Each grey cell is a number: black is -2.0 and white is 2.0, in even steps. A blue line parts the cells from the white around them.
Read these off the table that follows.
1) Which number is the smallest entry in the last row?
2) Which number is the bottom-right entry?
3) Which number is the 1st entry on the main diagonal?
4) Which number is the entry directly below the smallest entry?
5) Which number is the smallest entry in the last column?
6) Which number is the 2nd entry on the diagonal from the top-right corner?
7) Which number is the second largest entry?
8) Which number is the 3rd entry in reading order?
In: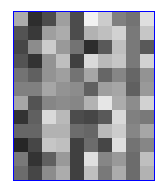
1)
-1.0
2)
0.8
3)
0.7
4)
-0.1
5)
-0.6
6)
-0.1
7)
1.6
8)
-0.8

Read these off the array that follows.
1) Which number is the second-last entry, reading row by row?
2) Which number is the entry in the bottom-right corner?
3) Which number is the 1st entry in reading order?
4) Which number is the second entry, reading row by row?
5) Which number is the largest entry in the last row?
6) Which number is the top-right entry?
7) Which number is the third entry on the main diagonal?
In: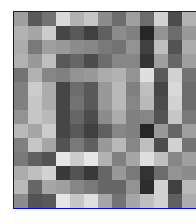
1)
-0.5
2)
0.7
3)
0.5
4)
-0.6
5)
1.6
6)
0.8
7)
0.5

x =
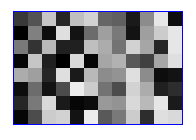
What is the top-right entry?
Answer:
-1.8
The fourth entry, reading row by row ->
-1.4
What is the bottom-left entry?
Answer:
-1.9
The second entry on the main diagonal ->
0.0
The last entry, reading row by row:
1.4
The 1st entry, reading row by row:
-1.1
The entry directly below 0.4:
-0.6
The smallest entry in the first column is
-2.0
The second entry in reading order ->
-0.7
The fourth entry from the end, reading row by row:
1.2
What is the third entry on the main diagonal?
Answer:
0.9
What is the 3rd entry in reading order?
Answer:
1.1
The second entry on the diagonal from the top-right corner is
1.2
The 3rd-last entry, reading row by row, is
-1.3

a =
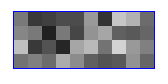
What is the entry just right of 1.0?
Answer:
-1.1
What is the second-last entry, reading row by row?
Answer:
0.3
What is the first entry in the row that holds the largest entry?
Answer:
1.0
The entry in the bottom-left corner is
-0.2
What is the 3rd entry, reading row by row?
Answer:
-1.0
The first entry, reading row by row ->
-0.1
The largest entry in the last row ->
0.7
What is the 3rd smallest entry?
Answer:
-1.2
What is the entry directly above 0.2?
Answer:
0.6
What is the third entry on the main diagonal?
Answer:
-0.7
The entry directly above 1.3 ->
-0.5
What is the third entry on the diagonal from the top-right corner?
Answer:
1.3

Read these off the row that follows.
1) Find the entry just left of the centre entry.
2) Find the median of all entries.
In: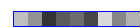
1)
-0.6
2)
0.1

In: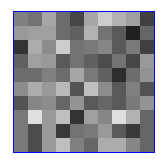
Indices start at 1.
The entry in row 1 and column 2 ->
-0.2
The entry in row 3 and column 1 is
-1.2
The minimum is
-1.5
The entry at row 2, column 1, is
0.4
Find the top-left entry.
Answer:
0.0
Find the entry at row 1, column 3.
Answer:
0.6
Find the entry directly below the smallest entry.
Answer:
-0.1
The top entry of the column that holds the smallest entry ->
0.5
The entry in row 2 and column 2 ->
0.5
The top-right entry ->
-1.0
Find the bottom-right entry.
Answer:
-0.4
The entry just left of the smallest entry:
-0.6
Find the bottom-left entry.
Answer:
-0.1

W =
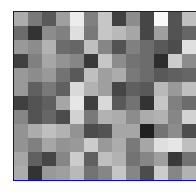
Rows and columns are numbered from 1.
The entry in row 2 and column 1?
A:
-0.3
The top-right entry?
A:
1.0
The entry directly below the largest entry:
0.5
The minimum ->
-1.5
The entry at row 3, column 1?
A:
0.4
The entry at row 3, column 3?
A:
0.8
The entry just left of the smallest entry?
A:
0.6
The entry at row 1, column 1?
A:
0.7
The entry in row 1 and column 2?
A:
-0.1
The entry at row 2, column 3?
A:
0.2
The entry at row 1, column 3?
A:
-0.6
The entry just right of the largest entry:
-0.7
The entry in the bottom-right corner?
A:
0.8
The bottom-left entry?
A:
0.7
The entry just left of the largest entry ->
-0.9
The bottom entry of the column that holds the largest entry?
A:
1.2
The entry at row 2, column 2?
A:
-1.2
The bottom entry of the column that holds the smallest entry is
-0.8
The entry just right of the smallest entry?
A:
-0.2
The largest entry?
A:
1.9

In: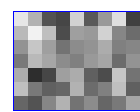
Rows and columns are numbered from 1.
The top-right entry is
-1.0
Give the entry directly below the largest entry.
1.1
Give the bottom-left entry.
-0.4
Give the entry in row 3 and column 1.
0.3
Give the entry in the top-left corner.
1.6
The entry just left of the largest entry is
0.9
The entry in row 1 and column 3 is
-0.7
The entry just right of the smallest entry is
-0.9
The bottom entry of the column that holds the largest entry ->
-0.7
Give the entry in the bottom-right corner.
0.6
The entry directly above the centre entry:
0.2
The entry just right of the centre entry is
0.4
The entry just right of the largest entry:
1.0
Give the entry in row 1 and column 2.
0.8
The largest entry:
1.8
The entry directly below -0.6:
0.4
